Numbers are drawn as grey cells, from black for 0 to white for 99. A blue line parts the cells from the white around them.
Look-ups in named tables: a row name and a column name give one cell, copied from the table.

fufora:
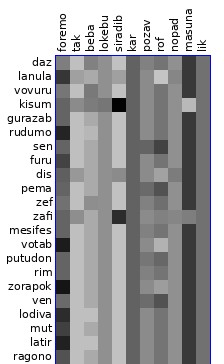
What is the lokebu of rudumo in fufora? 56
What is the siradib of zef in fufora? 75
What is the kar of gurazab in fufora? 38
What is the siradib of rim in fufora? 75
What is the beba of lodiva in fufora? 74
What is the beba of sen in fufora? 66
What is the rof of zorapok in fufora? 61
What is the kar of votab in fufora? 38
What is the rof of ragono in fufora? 45
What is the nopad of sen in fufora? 56
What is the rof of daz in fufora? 45
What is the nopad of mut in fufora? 56
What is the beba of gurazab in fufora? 66
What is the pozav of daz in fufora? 50
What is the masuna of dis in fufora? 22
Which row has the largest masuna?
kisum

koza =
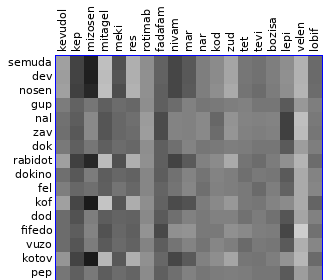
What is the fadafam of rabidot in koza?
37
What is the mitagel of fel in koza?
37
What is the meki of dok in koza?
42
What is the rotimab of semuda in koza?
55
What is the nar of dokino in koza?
45
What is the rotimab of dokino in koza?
52
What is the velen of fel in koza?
66
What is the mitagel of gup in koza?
37
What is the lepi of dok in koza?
35
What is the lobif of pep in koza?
50
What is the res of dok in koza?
40
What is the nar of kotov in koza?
50
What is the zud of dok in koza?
49
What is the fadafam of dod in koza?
35
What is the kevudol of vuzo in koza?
42
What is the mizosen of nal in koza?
53
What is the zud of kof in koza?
59

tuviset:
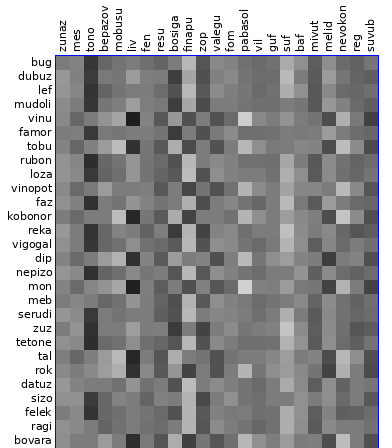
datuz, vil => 41
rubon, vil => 44
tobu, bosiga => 67
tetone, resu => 40
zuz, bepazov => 48
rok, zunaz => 53
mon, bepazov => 57
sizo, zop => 28
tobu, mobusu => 73
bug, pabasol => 44
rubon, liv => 58
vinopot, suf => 63
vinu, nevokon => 68
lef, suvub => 43
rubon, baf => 48
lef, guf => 44
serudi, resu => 37
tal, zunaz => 49
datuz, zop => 48
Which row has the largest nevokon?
kobonor

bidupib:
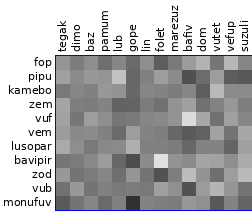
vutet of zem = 51
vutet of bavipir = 63
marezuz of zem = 57
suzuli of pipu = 34
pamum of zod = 52
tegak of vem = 60
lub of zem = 38
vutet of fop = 46
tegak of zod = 59
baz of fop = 55
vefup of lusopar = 39
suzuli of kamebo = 54
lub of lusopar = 54
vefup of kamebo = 54
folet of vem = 49
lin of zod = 45
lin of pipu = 50
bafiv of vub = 32
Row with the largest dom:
fop

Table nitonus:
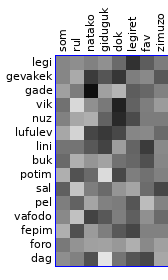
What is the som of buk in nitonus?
41
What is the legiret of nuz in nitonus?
29
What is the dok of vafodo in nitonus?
49
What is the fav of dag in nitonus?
28
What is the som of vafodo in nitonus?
53
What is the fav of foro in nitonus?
53

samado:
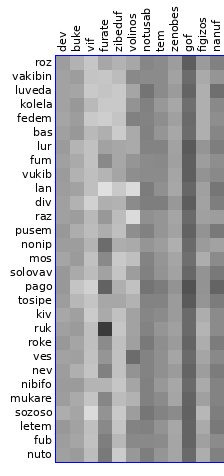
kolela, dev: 63
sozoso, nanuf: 49
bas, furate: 68
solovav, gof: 40
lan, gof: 40
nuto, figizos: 67
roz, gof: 36
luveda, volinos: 64
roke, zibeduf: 74
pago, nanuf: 39
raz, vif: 72

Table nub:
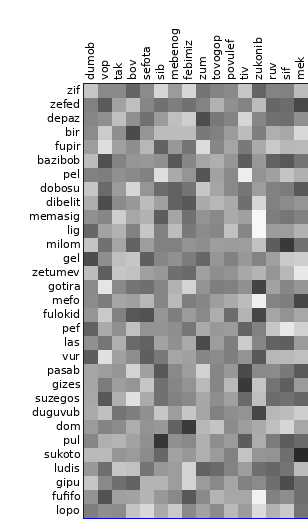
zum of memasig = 57
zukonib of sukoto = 58
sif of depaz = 43
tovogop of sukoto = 60
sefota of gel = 37
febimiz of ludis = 82
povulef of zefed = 56
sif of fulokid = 57
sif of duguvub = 73
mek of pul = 41
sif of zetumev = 71
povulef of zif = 53
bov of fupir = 55
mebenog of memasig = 64
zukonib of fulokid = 27
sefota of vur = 37

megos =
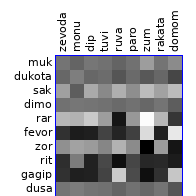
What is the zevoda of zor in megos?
56
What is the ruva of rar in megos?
8
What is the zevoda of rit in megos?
18
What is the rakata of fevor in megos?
13
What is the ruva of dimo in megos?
41
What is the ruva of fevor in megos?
14
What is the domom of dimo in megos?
36
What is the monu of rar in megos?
69
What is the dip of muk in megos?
46
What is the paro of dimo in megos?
44
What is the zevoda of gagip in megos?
19
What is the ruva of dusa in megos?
39
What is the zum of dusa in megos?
40
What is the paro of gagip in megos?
29
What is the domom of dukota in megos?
27
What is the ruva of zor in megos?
69
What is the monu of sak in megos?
36
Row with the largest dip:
rar

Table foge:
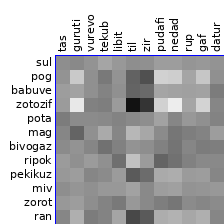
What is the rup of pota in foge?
59
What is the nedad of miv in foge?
62
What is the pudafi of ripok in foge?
39
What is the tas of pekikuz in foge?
59
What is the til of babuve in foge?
39
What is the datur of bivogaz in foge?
49
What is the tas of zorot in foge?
59
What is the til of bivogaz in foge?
57
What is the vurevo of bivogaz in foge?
52
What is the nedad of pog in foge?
80
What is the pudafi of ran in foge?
67
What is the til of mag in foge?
71
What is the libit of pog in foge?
57
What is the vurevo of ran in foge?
48
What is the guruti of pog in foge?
78
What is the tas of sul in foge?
55
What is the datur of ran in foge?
52
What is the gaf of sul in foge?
59
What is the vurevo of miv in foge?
56
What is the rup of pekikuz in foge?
60
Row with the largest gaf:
zotozif

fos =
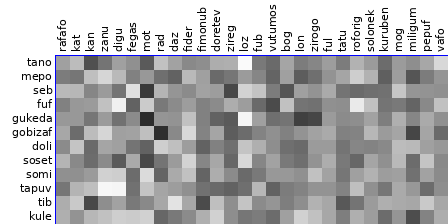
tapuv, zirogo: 57
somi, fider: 75
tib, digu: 63
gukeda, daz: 57
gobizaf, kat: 42
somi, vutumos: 59
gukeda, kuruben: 49
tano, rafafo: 62
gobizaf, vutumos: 56
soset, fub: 52
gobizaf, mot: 74
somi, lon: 56
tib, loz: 76
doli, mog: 73
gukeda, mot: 17
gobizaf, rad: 18
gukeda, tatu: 54
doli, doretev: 50

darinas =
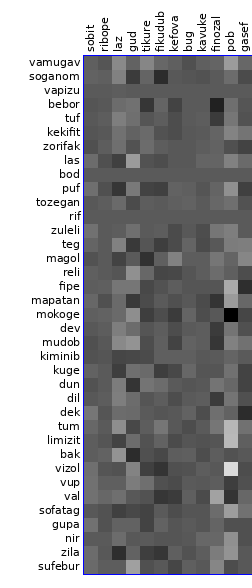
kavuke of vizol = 36
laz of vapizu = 36
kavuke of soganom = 32
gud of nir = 34
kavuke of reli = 36
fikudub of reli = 27
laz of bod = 35
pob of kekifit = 51
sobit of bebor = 33
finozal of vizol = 34
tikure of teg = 33
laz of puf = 21
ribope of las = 31

